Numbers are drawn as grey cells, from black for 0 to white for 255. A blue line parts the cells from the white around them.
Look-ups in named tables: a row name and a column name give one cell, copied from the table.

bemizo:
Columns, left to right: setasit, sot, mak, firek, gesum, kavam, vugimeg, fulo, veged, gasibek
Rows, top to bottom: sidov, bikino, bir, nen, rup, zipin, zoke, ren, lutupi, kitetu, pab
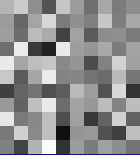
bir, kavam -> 162
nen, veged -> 124
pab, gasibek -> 115
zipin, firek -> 236
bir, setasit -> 159
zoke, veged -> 216
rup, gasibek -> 161
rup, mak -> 190
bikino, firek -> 215
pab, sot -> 67
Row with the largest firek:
pab

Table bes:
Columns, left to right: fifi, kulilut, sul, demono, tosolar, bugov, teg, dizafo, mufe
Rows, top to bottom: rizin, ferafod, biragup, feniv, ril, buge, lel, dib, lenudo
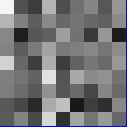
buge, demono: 225
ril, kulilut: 104
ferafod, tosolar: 104
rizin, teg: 134
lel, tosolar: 86
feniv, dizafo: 118
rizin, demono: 180
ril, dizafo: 106

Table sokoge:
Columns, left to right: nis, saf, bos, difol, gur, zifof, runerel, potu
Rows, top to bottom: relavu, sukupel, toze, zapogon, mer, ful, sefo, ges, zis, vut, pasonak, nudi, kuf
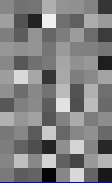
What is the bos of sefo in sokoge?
136
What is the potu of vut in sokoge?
105
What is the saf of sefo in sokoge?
109
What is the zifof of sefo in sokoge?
83
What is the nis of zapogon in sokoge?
150
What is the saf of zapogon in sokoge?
144
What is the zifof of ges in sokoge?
79
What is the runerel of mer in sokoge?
152
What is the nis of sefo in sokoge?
144
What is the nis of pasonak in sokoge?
125
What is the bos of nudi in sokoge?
136
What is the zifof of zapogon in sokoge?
129
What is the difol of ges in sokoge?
93
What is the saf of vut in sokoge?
134
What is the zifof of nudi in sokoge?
69
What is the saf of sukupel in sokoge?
82
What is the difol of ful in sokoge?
53
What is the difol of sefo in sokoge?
115

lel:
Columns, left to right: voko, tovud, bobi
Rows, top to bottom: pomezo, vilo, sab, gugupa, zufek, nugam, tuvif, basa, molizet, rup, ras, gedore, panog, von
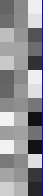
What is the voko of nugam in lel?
100
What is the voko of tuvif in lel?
102
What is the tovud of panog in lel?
147
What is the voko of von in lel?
207
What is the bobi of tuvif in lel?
224
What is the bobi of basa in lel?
118
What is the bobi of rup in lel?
114
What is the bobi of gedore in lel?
223
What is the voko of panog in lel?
164
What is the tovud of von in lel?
180
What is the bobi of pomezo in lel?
239
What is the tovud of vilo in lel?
140

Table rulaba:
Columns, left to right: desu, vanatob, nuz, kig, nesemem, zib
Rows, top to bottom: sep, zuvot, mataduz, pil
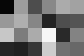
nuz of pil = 55
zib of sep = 162
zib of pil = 104
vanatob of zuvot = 175
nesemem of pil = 113
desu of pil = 37
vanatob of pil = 32
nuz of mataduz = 171
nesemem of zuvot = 78

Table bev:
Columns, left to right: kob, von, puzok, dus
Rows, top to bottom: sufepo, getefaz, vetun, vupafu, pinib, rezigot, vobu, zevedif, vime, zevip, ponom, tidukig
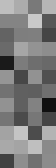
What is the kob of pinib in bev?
26
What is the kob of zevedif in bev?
146
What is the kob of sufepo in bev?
190
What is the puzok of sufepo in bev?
121
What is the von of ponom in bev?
164
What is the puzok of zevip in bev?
76
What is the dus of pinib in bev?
105
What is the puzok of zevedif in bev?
130
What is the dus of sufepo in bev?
182
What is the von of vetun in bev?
126
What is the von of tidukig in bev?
142
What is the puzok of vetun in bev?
127
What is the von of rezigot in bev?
71
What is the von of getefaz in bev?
132
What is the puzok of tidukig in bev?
112
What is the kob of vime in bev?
117
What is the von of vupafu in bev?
166
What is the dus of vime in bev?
69

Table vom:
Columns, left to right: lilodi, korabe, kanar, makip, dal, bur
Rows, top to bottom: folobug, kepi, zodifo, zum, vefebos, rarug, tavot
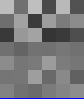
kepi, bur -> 140
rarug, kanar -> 158
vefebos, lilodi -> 140
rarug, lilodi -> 117
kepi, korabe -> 162
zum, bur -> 113
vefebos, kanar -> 122
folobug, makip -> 74
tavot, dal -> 132
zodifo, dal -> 58
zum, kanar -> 114

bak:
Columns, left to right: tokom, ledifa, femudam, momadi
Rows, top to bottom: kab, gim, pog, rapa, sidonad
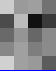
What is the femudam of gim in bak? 17
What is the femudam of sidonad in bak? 153
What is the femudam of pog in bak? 103
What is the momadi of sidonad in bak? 92
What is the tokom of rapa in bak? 135
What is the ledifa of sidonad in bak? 160
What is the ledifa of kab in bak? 154
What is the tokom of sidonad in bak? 209
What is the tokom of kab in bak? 204
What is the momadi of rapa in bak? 139
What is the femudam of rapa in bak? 126
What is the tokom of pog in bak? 105
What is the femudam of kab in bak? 159
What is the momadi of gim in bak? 58
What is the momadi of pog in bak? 138
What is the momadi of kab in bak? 114
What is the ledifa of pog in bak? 149
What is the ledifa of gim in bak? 187
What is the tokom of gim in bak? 75
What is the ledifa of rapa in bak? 160

